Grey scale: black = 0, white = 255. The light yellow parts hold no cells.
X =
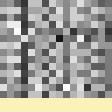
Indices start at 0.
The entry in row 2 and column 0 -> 94
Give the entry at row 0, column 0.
138
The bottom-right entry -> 150
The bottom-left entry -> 110
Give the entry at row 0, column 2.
94
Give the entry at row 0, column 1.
150
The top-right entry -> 110
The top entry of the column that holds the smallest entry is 165
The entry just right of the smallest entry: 123
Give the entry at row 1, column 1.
207
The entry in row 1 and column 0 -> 194
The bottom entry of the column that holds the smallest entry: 180
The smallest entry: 22

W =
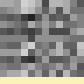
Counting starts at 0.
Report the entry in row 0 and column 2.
157
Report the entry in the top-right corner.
87
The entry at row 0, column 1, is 170
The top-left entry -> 170
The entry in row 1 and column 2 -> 157
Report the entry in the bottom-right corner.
99
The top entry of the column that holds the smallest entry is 197
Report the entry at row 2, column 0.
99
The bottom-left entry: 145
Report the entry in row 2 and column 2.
99
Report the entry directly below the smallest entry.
170
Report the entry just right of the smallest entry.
87
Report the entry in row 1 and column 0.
130
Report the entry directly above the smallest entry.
182
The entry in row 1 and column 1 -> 145
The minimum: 35

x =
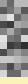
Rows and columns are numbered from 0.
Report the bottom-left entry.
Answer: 213
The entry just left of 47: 75
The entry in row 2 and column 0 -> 186
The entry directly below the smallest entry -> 131
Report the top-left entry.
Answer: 157
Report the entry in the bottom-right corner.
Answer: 186
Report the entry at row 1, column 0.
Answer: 90
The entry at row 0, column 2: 186

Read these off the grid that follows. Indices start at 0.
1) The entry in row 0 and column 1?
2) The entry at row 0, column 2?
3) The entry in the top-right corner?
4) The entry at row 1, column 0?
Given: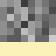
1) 143
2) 159
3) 91
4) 129

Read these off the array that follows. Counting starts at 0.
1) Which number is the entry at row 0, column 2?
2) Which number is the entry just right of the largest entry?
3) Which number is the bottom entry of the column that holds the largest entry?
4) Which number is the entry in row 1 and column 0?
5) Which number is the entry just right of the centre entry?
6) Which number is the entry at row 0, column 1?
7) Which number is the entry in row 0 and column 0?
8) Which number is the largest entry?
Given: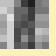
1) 132
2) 103
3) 209
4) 209
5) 88
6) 193
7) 193
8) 225

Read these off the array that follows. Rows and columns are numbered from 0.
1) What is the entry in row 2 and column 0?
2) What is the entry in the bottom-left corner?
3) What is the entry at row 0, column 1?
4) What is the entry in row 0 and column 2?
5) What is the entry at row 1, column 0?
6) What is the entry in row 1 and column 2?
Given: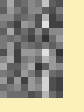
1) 137
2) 137
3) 168
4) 95
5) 95
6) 121

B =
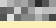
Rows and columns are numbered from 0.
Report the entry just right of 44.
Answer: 82
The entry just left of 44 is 122
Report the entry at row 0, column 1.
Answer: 177
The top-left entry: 207
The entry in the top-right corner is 153
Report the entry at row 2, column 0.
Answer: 82
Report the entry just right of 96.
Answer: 108

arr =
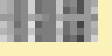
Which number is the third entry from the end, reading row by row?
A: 69
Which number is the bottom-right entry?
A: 207
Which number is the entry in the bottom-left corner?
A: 207
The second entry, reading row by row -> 168
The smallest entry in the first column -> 153
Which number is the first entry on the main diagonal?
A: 180
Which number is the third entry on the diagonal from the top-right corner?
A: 153
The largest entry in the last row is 223
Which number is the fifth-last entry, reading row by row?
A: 97
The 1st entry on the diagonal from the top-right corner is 168
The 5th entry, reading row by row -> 207
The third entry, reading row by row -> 125
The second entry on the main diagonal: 168

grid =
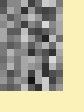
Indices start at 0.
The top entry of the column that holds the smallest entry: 65
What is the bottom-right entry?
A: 151
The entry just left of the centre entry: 151
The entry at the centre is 92
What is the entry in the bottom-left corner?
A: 108
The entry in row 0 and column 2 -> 136
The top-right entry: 121
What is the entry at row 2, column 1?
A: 92
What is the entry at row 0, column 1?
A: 136
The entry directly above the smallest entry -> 65
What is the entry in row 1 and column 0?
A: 92
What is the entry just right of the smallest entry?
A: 167
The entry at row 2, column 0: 151
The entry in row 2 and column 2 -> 121
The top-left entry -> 79
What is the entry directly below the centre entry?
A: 50
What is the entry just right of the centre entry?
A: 136
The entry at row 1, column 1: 167
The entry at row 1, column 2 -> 136
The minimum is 20
